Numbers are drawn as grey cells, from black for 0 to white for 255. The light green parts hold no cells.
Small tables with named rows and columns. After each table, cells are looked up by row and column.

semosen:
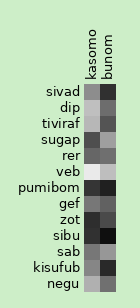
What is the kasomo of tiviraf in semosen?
183
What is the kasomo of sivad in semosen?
141
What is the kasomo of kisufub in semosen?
134
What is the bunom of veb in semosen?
190
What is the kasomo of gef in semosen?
119
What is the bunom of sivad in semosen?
48
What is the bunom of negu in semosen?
112
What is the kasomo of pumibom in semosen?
53
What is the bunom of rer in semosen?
111
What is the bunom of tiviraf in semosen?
84
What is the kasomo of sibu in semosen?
49
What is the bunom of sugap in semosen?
159
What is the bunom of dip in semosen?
109
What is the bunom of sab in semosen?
151
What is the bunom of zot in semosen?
74
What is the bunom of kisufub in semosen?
41
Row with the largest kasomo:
veb

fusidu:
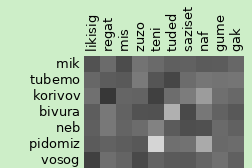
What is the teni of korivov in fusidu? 64
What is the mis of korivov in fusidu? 101
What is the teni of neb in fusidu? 130
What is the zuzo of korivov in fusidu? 99
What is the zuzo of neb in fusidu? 108
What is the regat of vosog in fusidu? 110
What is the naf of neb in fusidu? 80
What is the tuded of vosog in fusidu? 90
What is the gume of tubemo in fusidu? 115
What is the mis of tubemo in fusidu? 89

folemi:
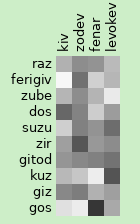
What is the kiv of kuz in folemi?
184
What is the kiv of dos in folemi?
103
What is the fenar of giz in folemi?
177
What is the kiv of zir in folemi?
159
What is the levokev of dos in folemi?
156
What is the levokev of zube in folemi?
234
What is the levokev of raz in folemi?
186
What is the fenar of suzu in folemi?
147
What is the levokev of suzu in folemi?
109
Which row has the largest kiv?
ferigiv

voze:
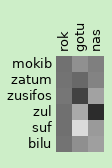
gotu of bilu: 143
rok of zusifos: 118
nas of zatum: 131
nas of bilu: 159
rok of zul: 112
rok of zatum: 115
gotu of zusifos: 66
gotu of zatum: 104
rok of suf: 112
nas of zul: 44
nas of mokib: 127
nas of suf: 154
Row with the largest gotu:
suf

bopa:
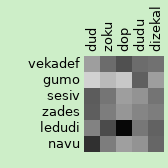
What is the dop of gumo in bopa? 200
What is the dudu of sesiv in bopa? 147
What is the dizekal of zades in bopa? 125
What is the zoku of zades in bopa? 125
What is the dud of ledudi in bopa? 130
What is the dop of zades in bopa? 150
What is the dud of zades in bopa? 94
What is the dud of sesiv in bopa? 92
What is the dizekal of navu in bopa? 102
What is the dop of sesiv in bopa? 158

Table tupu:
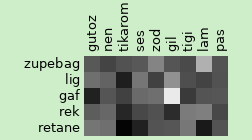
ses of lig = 118
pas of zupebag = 83
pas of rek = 72
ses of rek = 72
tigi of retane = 119
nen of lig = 99
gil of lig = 145
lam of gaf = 84
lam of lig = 67
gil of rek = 44
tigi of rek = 123
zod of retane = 83
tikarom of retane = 4
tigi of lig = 78
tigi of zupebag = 74
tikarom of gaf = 65
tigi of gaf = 58
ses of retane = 33
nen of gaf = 85
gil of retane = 86

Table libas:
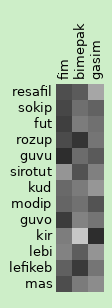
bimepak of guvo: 130
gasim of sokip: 98
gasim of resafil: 166
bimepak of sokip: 111
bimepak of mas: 123
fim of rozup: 75
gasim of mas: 140
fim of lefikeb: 96

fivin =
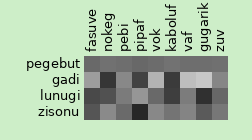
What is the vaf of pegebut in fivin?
110
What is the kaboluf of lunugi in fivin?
62
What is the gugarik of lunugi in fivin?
48
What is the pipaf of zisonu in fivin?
39
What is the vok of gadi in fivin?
179
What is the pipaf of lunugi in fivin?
150
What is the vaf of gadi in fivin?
190
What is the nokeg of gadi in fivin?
54
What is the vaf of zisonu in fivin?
132
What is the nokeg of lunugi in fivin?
81
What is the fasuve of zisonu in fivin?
85
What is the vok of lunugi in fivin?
105
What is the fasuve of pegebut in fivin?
105
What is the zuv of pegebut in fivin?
112
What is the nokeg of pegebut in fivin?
113

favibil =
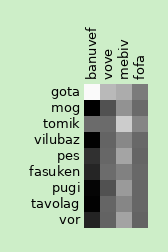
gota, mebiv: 172
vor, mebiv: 163
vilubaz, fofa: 104
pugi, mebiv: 154
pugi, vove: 81
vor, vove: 99
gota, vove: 185

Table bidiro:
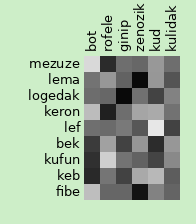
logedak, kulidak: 130
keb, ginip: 66
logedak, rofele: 103
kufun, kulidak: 137
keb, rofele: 117
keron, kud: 170
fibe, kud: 130
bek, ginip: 66
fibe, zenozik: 19
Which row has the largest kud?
lef

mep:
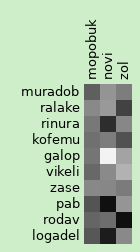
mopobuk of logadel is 87
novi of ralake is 153
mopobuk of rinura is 120
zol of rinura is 135
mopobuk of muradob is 95
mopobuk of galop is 117
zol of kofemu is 81
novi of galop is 243
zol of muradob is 125
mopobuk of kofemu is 112
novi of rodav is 109
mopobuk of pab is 84
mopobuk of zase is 136
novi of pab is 16
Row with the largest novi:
galop

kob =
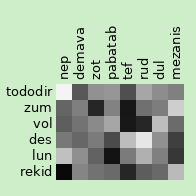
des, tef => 189
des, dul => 144
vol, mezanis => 107
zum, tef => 23
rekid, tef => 38
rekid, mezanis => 186
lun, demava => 143
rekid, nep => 9
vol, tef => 24
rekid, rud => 93
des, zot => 123
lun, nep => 192
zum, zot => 38
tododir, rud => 166
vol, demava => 115
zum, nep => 101
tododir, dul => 141
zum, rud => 112
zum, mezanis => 206
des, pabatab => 75

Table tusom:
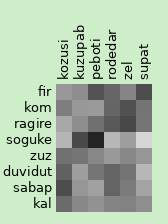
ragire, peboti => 112
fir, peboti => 83
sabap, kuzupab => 150
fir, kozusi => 152
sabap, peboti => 161
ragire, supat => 117
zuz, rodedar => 153
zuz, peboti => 135
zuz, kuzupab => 117
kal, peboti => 146
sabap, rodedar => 100
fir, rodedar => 102
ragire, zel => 72
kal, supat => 143
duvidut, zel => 116
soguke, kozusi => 181
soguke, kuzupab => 73
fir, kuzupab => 142

